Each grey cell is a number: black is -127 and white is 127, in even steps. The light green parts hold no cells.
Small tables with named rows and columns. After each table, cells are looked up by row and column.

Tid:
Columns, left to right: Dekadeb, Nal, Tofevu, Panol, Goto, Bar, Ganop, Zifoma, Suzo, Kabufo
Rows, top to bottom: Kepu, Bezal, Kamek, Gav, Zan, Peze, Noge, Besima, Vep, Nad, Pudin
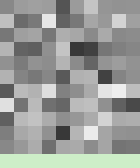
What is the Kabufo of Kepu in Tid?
19
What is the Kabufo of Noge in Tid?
61
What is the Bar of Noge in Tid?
14
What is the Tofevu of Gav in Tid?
-32
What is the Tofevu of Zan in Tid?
18
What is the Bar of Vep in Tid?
23
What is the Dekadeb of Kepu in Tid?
8
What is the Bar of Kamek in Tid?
39
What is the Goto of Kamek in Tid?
46
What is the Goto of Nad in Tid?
-71
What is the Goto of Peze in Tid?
-38
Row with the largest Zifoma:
Noge

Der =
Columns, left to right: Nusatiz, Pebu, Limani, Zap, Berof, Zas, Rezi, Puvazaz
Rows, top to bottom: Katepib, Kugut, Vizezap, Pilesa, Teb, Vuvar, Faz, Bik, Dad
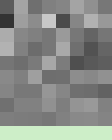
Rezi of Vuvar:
8
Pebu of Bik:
1
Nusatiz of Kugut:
-76
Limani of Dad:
-4
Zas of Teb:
-48
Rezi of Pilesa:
-45
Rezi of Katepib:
16
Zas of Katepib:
36
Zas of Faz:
-16
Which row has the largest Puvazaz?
Kugut

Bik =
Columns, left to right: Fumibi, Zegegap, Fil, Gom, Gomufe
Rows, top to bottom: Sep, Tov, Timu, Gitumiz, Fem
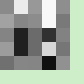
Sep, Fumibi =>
10
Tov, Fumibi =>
34
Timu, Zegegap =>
-95
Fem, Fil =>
5
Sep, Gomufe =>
14
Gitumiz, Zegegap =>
-95
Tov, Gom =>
120
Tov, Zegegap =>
6
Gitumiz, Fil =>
-20
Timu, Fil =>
-20
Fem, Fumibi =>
-15
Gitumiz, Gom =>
87
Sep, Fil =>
24
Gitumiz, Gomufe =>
-9
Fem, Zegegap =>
6
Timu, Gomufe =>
2
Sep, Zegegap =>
108
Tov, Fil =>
12
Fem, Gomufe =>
17
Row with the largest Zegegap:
Sep

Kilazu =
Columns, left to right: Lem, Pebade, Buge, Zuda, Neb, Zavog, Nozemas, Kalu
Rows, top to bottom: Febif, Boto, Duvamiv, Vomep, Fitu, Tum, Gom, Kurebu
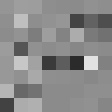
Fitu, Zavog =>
-84
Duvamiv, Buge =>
-2
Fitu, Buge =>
34
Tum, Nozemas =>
8
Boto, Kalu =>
-49
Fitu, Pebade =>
71
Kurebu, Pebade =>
44
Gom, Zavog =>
11
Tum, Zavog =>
12
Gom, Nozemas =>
15
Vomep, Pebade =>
-42
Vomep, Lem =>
28
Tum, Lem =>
24

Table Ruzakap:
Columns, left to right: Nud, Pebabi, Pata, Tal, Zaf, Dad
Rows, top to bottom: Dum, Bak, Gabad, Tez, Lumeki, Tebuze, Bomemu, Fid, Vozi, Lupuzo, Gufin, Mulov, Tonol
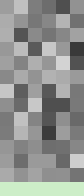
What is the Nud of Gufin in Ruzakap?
22
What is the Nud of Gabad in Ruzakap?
47
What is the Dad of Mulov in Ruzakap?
78
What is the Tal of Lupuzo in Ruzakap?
-67
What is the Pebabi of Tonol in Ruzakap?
18
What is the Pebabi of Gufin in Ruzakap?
2
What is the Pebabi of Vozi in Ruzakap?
65
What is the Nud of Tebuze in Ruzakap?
9
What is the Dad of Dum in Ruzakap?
18
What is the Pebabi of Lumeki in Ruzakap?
3
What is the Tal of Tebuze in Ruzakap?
50
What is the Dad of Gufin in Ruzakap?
7
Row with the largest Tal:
Tez

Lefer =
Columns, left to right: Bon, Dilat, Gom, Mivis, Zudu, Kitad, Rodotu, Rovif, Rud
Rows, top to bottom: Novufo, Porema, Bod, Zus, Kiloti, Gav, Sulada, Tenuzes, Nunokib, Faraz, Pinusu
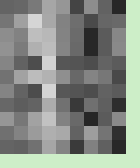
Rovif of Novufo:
-29
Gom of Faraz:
27
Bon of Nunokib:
22
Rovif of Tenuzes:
-32
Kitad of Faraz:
-29
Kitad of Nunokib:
-22
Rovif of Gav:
-8
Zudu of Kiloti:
-41
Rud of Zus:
9
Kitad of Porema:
-17
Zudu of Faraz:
41
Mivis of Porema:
40
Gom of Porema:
85
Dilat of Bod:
2

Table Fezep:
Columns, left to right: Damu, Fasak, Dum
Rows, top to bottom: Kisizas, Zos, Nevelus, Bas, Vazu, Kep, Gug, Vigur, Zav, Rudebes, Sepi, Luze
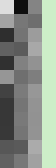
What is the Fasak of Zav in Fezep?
-6
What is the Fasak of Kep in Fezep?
-16
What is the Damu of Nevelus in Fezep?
-81
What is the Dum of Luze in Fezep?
33
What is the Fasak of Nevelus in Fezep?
-11
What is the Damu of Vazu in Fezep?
-79
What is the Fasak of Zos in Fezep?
-8
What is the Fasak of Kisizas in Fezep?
-113
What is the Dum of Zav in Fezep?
18
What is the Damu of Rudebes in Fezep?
-71
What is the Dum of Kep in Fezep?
-1

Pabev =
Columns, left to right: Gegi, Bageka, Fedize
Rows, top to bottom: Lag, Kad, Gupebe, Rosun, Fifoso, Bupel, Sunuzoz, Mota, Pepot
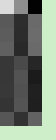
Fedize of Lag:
-125
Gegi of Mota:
-75
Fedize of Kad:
-21
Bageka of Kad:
-82
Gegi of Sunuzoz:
-71
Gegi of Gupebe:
-35
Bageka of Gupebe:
-83

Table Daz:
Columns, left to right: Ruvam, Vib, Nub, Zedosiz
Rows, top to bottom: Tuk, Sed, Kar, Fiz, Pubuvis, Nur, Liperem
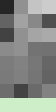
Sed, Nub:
8
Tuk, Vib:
17
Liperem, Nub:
-21
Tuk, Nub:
68
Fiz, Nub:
-12
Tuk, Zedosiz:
76
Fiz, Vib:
17
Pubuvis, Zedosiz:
-25
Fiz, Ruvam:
11
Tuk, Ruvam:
-89
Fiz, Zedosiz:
-13
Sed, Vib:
34

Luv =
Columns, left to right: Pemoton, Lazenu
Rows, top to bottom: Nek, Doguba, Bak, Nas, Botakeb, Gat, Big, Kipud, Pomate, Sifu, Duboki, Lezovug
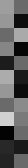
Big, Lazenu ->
-115
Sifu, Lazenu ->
-21
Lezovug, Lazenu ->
-21
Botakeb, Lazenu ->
-21
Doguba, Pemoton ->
23
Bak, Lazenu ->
42
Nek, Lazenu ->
-21
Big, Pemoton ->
23
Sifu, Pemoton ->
-124
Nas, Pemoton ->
6

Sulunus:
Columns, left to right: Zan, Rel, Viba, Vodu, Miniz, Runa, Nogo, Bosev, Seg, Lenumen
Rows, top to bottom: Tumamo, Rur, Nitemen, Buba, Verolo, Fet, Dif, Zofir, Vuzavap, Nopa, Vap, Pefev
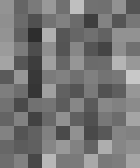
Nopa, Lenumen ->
1
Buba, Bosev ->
-59
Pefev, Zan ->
-18
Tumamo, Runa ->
63
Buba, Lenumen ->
-15
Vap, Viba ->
-31
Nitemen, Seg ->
18
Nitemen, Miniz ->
-41
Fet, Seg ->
-7
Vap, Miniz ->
25
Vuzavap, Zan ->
-27
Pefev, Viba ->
-56
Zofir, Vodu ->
-10
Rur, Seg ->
-42
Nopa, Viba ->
-30
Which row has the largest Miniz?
Vap

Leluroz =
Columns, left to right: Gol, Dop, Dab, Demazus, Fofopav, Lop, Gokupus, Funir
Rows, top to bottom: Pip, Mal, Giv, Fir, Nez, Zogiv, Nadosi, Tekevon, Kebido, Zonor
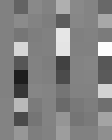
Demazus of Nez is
-1
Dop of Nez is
-41
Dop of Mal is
11
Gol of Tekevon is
3
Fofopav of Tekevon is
-21
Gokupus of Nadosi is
2
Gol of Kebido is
3
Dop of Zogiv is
-98
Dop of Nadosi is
-73
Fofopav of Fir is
100
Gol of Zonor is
3
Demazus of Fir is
1
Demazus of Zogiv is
0
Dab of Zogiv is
2
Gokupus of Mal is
4
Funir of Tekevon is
-16

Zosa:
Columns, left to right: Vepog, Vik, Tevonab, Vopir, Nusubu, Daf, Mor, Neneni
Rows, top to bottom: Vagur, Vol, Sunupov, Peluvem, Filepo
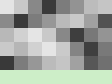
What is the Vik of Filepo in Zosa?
-3
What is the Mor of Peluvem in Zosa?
-64
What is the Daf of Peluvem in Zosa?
4
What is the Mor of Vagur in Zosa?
60
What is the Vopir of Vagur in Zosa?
-69
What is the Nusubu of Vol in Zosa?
58

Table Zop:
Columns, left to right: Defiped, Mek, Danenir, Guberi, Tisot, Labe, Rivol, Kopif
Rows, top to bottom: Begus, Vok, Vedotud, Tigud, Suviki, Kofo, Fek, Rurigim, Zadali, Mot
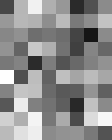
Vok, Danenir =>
50
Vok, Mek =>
55
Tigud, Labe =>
-63
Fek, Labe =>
-34
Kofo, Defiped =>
126
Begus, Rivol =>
-46
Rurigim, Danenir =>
0
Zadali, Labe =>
-52
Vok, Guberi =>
14
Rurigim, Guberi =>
-13
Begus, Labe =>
-85
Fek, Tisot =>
-38

